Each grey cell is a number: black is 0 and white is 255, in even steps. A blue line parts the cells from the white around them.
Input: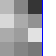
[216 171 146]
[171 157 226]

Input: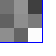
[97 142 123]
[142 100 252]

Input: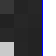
[34 39 37]
[40 37 35]

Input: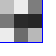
[120 42 38]
[236 108 184]

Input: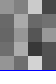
[105 170 105]
[102 150 85]

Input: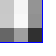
[201 248 145]
[102 158 48]

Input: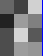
[34 156 128]
[77 213 88]

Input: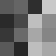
[42 72 191]
[55 106 167]
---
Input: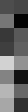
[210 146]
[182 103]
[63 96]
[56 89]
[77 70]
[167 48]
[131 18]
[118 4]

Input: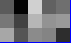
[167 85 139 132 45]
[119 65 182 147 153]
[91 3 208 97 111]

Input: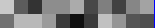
[113 185 185 155 58 15 58 193 149 85 78]
[201 92 51 141 141 171 72 127 65 134 163]

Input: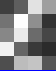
[115 254 143 50]
[135 234 107 70]
[78 188 196 86]
[241 101 57 43]
[63 94 226 159]

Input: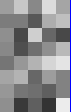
[157 199 136 220 165]
[165 179 103 157 130]
[117 151 179 213 228]
[124 124 87 173 191]
[151 117 111 95 130]
[136 79 111 143 185]
[143 72 207 103 72]
[143 57 95 51 236]

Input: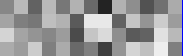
[135 185 98 185 119 178 105 35 178 142 82 113 171]
[212 164 148 135 156 75 197 218 142 90 98 225 185]
[171 156 204 127 171 105 127 62 148 212 191 238 127]
[164 127 119 191 178 90 232 232 98 197 148 204 156]

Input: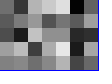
[159 187 62 172 231 26 166]
[129 136 111 136 180 69 104]
[90 123 152 83 117 90 159]
[111 54 180 202 223 3 98]
[77 26 194 144 144 40 47]

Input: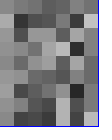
[151 145 106 99 85 129 106]
[145 137 114 165 186 46 129]
[145 129 85 73 179 79 122]
[137 122 114 93 99 129 114]
[137 106 145 158 93 165 106]
[151 79 151 151 93 165 129]
[158 73 93 114 145 39 122]
[137 67 73 59 179 67 186]
[171 53 79 85 122 59 193]

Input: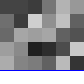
[105 166 158 166 97 82]
[158 138 32 45 76 200]
[172 132 124 97 186 52]
[68 68 60 118 179 152]
[111 60 207 144 192 97]
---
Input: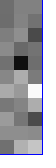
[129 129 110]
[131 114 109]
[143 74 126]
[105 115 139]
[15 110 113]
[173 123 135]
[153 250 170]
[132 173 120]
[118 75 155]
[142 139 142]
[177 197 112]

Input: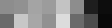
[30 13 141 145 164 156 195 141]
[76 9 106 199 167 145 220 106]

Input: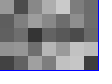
[125 108 153 76 136 174 202]
[142 109 94 127 157 136 109]
[75 105 96 110 52 99 88]
[194 187 146 150 111 182 154]
[198 61 66 98 160 126 193]

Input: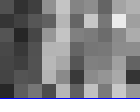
[164 177 81 49 63 145 196 132 141 100]
[235 159 53 65 86 97 182 101 199 119]
[138 172 84 38 70 151 196 128 123 108]
[140 141 72 56 81 180 181 101 118 120]
[160 99 69 63 82 184 168 85 128 126]
[169 52 68 84 81 180 138 57 139 149]
[200 150 39 94 118 76 183 96 193 122]

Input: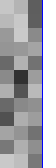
[180 94 198]
[200 95 185]
[202 138 153]
[152 164 149]
[178 114 105]
[49 157 138]
[84 186 175]
[137 144 105]
[174 157 81]
[148 114 164]
[175 143 120]
[190 120 201]

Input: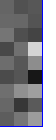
[81 87 101]
[103 84 104]
[79 68 117]
[112 212 72]
[87 141 109]
[85 23 75]
[144 159 111]
[55 90 103]
[118 156 93]

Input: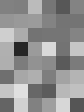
[87 131 129 127 187 118]
[116 116 149 153 155 131]
[117 132 207 172 115 117]
[115 198 176 38 155 217]
[90 123 175 124 146 139]
[163 180 111 167 175 126]
[184 192 197 224 103 92]
[215 85 100 209 129 159]
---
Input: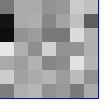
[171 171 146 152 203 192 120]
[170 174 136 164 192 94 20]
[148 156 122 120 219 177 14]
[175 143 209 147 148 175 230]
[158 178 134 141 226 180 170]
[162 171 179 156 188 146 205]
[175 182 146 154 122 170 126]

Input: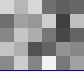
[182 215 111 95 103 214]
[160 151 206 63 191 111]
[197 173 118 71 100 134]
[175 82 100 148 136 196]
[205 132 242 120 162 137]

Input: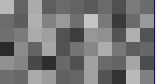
[100 171 94 107 100 90 107 80 123 107 186]
[93 176 130 153 111 196 122 58 107 153 108]
[123 171 159 82 62 151 144 83 175 83 112]
[139 100 167 83 116 136 174 119 94 103 43]
[133 72 46 105 81 161 106 100 166 76 145]
[105 170 155 97 102 161 83 51 186 128 109]

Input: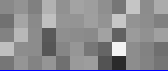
[147 128 178 145 163 158 143 118 197 140 171 137]
[165 138 192 149 148 159 147 199 147 141 128 113]
[184 140 89 143 140 138 162 97 155 145 160 130]
[141 140 86 134 150 119 101 243 141 130 111 191]
[149 131 149 112 154 157 83 42 141 131 117 118]

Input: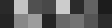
[195 80 72 204 43 98 28 42]
[136 157 36 104 115 84 44 37]

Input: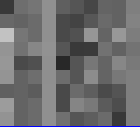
[110 117 144 95 85 70 100 98 127 57]
[99 107 144 73 67 87 106 98 131 104]
[118 107 144 73 81 150 100 152 125 194]
[114 135 146 86 57 58 114 98 115 148]
[74 80 144 40 85 119 100 135 121 151]
[99 110 143 109 85 140 100 120 127 148]
[99 92 144 73 107 94 74 84 127 96]
[99 107 144 73 133 121 91 77 127 156]
[99 107 144 112 85 94 107 56 127 147]
